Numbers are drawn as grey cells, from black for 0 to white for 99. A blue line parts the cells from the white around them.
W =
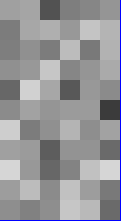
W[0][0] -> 62
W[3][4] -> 58
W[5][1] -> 63
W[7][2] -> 36
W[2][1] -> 56
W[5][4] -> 60
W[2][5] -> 69
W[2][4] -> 47
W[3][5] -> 66
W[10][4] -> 72
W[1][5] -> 70
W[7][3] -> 57
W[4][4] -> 59
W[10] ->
[55, 50, 55, 77, 72, 41]
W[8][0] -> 83
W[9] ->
[61, 73, 54, 75, 61, 47]
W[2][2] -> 48
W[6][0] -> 80
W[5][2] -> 58
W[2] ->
[49, 56, 48, 73, 47, 69]

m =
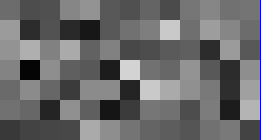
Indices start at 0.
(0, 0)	42
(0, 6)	31
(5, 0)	44
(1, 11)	52
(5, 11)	11
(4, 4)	54
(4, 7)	78
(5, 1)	40
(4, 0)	41
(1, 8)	78
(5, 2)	14
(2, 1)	68
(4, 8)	66
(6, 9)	33
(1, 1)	17
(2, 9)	37
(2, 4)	38
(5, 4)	37
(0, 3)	52
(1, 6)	44
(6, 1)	26
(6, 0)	22
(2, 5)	50
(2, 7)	30
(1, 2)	32
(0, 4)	57
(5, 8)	44
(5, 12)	70
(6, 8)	36

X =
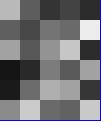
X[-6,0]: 72
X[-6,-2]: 26
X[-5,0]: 37
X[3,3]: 35
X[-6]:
[72, 36, 20, 26, 17]
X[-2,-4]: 42
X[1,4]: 92
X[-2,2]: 68

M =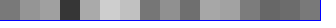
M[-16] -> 47
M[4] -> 66
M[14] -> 42
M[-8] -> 56
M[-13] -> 21

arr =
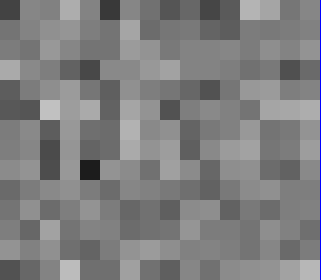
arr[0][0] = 26
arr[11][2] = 63
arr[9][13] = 56
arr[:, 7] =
[44, 42, 57, 59, 49, 57, 53, 57, 44, 50, 44, 44, 60, 44]
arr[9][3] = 56
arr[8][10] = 40
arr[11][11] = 48
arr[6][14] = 47
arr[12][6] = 57
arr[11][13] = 55
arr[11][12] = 45
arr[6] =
[48, 53, 36, 59, 43, 42, 69, 53, 56, 39, 47, 50, 59, 45, 47, 57]
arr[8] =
[54, 57, 30, 59, 11, 57, 54, 44, 62, 54, 40, 55, 56, 42, 38, 53]
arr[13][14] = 63
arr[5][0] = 34
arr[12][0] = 57
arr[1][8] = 46
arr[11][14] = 50
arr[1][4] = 49
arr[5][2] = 75
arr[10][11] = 38
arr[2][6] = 60
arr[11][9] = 58
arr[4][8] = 46
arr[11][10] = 48
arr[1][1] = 51
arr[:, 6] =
[52, 64, 60, 53, 56, 64, 69, 66, 54, 52, 40, 42, 57, 62]
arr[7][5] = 42
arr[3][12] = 44
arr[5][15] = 67
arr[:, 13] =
[64, 47, 55, 47, 60, 64, 45, 46, 42, 56, 42, 55, 52, 57]
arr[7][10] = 53

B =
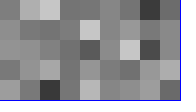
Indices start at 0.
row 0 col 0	49
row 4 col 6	55
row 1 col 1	47
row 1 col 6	59
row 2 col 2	50
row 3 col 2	65
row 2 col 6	77
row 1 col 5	52
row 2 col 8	53
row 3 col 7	59
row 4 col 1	47
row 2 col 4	35
